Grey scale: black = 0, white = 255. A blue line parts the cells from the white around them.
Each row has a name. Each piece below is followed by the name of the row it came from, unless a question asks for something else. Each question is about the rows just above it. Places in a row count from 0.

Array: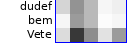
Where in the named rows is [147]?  dudef, 1
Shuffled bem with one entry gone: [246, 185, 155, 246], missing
[252]
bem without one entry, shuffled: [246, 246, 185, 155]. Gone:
[252]
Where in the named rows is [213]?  dudef, 0
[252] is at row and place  bem, 3
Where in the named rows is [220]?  Vete, 0

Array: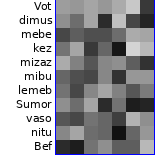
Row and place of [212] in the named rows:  kez, 5
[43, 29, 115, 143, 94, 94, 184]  Bef
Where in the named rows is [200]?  Vot, 5
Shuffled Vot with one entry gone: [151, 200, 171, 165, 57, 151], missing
[157]
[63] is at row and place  vaso, 4
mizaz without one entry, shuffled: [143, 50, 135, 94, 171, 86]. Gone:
[129]
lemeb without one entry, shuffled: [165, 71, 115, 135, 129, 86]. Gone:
[123]

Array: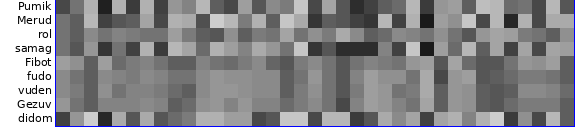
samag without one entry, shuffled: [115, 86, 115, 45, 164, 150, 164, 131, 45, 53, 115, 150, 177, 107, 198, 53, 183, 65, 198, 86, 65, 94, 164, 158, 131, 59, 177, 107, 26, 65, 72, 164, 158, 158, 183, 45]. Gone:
[170]
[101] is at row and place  Fibot, 15
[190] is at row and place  Pumik, 30
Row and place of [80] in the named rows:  Merud, 10

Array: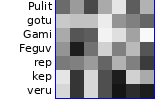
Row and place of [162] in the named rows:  Gami, 5
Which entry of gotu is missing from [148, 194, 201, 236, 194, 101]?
[128]
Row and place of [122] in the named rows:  rep, 0
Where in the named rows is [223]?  Gami, 4
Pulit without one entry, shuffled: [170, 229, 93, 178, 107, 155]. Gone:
[73]
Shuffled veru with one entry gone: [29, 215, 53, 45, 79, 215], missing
[21]

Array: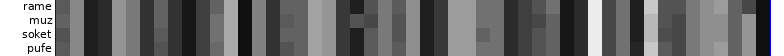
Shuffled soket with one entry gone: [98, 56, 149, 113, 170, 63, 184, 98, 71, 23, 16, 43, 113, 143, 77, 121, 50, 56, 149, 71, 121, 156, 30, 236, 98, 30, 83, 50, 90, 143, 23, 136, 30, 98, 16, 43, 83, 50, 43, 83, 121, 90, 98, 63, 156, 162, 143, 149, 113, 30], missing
[128]
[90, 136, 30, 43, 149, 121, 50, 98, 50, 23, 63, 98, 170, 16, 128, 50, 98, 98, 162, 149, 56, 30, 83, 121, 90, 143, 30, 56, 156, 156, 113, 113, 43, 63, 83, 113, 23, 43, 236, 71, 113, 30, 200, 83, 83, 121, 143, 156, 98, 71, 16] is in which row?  rame
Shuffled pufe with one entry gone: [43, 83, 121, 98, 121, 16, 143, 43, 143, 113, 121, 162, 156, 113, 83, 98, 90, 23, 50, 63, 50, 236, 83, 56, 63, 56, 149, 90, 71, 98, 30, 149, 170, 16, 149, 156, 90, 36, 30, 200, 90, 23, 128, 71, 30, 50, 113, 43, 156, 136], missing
[105]
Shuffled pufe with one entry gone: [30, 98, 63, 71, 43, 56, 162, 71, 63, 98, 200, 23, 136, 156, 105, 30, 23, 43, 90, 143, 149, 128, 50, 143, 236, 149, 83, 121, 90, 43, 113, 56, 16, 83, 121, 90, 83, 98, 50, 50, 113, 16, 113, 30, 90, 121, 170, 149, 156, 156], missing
[36]
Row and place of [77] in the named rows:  soket, 43

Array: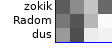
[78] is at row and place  dus, 1
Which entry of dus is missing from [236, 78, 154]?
[242]
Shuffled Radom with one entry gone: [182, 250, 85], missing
[120]
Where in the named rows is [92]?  zokik, 0
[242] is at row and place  dus, 3
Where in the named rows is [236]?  dus, 2
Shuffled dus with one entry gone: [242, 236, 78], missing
[154]

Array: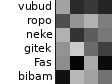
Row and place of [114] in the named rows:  bibam, 3
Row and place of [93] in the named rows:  neke, 2
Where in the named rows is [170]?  Fas, 2
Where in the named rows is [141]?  Fas, 0
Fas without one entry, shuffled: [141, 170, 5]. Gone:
[11]

